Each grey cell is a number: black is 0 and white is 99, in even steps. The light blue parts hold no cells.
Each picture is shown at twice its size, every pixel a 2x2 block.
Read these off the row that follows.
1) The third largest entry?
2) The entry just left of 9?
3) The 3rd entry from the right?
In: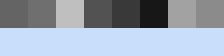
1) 54
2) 22
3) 9

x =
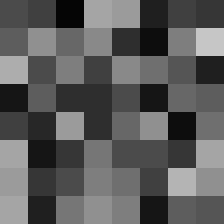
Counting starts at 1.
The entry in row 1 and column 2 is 25
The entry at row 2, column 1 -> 36
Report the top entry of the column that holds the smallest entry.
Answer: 2
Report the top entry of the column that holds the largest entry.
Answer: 21
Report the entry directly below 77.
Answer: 12
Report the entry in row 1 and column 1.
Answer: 29
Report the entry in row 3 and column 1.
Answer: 67
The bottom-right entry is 33
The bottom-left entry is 64
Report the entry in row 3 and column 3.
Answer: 49
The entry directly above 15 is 36
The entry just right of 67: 29
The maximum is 77

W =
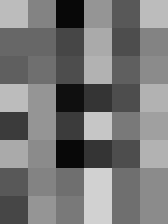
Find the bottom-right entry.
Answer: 54
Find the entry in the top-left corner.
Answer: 73
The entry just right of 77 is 47
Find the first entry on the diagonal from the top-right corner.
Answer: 73
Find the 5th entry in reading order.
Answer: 34
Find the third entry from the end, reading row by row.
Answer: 81
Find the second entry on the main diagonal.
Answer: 40
